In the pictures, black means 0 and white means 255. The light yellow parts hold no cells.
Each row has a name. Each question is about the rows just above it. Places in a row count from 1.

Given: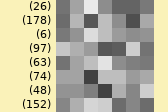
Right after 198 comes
175
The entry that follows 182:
87
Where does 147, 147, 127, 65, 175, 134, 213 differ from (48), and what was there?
7, 206
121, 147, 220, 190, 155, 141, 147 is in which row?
(6)
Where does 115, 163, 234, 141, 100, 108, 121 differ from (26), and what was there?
6, 100

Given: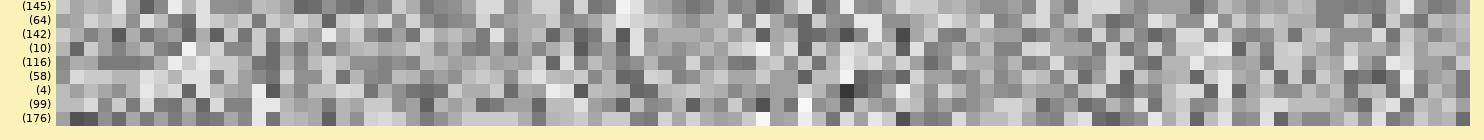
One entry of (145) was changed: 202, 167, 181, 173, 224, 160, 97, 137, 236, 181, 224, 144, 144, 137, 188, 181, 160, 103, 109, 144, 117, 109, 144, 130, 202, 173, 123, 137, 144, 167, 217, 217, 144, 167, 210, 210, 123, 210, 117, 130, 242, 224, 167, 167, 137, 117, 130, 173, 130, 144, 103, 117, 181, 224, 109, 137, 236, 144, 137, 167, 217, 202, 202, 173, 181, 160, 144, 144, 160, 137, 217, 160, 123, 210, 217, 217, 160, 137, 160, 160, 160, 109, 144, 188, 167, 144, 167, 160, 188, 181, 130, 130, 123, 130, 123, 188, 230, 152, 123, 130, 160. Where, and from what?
44, 160
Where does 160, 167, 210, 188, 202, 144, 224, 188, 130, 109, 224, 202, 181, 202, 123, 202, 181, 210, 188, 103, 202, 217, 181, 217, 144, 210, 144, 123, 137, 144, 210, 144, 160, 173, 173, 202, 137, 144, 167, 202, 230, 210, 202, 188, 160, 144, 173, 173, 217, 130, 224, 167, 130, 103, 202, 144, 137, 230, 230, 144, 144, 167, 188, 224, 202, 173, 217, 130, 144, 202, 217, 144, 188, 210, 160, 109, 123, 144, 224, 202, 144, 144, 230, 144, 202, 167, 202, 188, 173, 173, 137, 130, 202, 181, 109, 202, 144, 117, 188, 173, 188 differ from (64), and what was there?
91, 130
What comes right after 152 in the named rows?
123
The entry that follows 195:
160
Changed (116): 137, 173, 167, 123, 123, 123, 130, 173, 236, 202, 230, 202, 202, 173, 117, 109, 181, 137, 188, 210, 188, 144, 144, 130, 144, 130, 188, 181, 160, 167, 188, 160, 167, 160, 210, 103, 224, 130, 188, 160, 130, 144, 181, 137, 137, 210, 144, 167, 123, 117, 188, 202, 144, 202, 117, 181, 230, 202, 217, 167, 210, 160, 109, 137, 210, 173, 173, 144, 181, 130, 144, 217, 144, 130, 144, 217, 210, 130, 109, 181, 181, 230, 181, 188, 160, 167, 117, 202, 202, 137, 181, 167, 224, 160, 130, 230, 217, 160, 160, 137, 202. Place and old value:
90, 144

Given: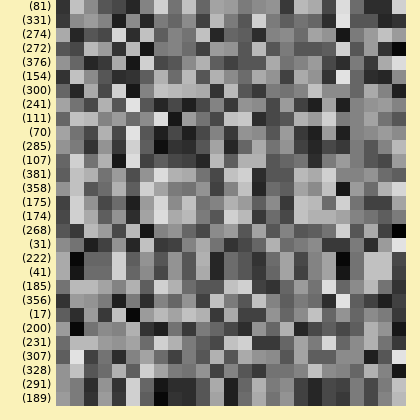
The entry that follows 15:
51
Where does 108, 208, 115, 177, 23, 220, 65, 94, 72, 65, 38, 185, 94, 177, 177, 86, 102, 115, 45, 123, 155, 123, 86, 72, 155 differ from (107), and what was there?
1, 102
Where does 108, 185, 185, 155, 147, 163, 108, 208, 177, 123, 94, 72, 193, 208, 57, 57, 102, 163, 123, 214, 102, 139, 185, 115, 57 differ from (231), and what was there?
23, 177
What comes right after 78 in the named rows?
147
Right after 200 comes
45
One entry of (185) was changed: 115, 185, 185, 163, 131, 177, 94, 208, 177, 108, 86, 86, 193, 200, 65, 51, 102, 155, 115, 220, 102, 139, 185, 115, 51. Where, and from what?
14, 208

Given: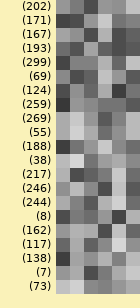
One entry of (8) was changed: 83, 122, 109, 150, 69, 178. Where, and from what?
1, 77
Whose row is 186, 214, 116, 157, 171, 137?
(38)
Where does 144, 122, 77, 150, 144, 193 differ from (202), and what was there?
1, 150
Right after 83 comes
163
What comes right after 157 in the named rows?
171

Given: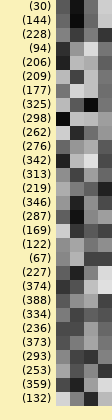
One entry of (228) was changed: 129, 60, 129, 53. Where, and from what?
3, 123
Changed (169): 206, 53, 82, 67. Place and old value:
3, 89
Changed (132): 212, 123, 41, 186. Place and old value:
2, 129
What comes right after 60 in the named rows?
123
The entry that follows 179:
67
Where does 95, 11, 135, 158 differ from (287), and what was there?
2, 18

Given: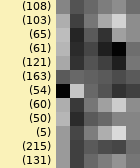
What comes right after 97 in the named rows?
90
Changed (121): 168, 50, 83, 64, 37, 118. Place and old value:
5, 31
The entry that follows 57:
118

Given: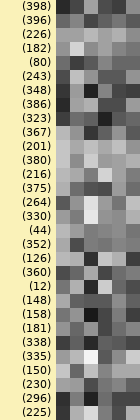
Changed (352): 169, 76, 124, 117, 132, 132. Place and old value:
6, 124
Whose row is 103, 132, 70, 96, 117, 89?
(396)
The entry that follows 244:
89
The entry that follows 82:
76

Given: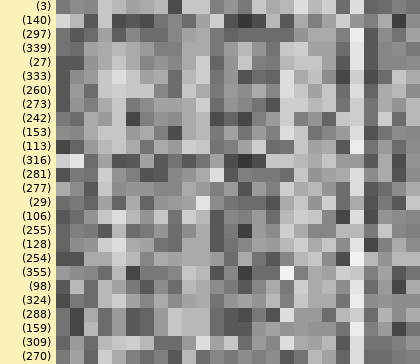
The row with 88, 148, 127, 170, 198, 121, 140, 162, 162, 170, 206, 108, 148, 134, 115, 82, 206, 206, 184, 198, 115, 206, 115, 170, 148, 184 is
(273)
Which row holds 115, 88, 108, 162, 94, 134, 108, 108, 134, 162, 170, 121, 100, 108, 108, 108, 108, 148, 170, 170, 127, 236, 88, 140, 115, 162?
(297)
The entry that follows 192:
140
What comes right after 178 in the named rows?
140
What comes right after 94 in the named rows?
134
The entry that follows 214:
184

